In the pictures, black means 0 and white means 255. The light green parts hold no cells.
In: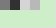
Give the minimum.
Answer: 49
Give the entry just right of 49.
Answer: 213

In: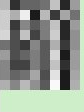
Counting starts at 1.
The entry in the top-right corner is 156
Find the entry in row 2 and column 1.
205
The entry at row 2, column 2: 175
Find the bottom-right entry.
175
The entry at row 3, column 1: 205
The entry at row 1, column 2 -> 48
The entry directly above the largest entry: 226
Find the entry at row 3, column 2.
57
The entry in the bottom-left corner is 175
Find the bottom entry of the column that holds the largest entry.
249
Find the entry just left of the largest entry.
90
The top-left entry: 185
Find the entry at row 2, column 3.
238

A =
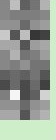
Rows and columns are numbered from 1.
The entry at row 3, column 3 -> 106
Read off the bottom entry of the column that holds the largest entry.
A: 167
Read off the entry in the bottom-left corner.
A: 167
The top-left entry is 135
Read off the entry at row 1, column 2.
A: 190
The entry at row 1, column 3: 96
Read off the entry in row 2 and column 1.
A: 135
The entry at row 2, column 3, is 126
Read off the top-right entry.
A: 178

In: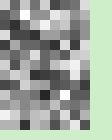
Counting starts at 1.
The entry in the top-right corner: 220
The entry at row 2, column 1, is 90
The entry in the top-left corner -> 208
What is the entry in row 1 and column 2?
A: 102
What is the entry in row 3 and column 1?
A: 81
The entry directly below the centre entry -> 61
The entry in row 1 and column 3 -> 199
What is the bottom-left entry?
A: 179
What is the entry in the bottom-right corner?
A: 81
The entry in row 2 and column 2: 126
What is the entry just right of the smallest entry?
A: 126
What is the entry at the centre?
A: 102
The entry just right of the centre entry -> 190
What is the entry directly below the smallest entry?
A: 135
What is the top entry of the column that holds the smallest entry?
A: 208

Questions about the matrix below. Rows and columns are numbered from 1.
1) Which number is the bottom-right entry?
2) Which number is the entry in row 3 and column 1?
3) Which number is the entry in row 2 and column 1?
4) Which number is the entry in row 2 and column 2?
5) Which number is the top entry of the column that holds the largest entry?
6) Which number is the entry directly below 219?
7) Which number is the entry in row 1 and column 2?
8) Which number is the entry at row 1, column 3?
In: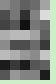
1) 28
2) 67
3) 77
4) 119
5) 163
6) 107
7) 119
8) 96

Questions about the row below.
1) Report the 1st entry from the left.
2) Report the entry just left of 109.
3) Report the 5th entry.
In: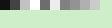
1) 17
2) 255
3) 109

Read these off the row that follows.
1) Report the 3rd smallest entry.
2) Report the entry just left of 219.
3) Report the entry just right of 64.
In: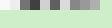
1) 116
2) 96
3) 209

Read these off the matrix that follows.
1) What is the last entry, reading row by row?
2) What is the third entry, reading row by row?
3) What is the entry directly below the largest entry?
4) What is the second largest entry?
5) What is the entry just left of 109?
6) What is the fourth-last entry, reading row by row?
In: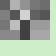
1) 167
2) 146
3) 65
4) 190
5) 119
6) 137
